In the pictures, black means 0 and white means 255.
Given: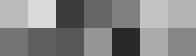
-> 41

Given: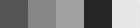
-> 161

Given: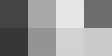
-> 148

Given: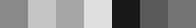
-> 24

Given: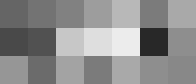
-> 169

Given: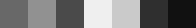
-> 202

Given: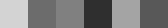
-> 47

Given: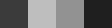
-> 190
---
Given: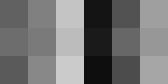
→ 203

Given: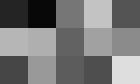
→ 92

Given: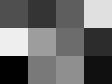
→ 143

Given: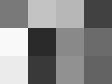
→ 145

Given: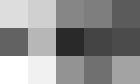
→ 147

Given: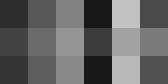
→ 137

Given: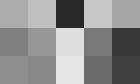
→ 230
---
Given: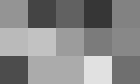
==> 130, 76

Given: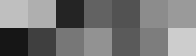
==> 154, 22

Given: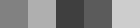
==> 205, 129

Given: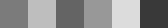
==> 57, 123

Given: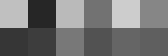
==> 134, 54

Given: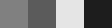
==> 29, 128
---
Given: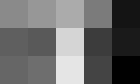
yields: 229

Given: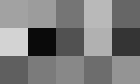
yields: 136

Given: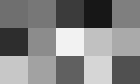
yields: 96

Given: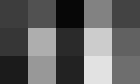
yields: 34

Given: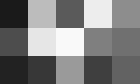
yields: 154

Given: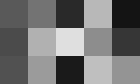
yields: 26

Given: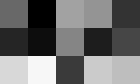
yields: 58

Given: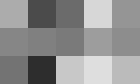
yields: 200

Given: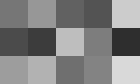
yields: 111
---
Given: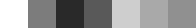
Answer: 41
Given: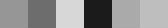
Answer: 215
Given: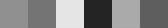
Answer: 229
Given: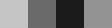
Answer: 27
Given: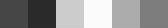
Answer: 204
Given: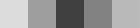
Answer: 64
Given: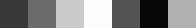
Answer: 203
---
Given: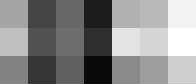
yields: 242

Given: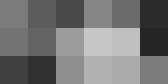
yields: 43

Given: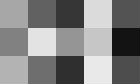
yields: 83

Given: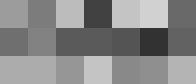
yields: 105

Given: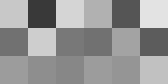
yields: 227

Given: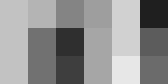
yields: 31
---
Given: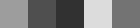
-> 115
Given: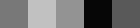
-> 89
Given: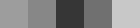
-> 200
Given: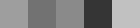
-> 193
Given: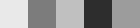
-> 156
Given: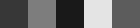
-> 92
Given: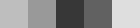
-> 222
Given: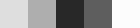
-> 252
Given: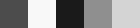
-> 212
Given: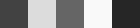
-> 38
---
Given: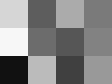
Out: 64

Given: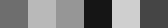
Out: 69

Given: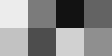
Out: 77

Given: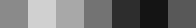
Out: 45

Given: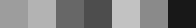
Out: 77

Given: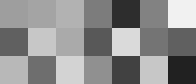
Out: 45
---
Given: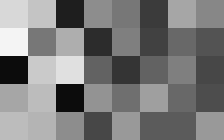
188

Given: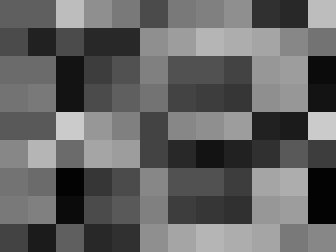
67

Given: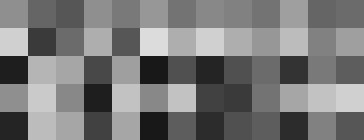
36

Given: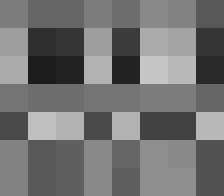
130

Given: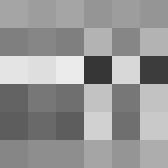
134

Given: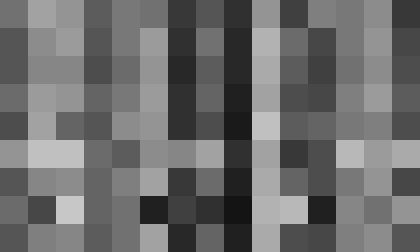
85

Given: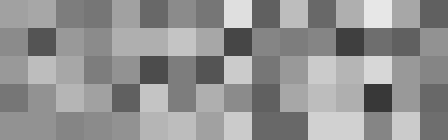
146

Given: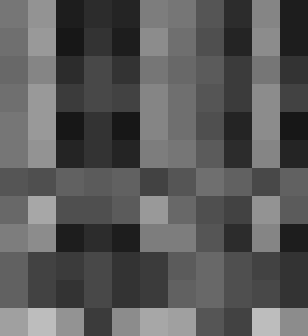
160
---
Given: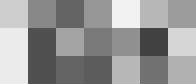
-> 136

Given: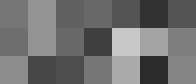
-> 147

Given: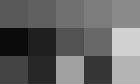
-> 96

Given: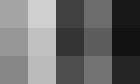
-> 207

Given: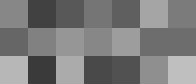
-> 65

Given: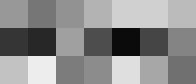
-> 118

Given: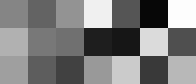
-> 99

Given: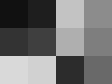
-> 30
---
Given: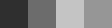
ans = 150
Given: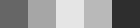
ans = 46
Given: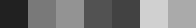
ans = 170
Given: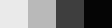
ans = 5
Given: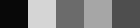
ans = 78
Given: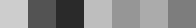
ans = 125
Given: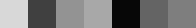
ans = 126
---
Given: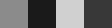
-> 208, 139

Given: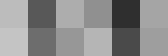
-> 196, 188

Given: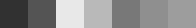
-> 232, 185

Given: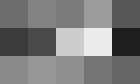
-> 235, 205

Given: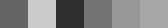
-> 203, 167

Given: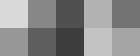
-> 217, 195

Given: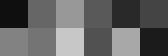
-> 199, 168

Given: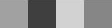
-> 210, 161

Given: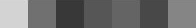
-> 211, 133

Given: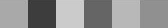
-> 203, 184
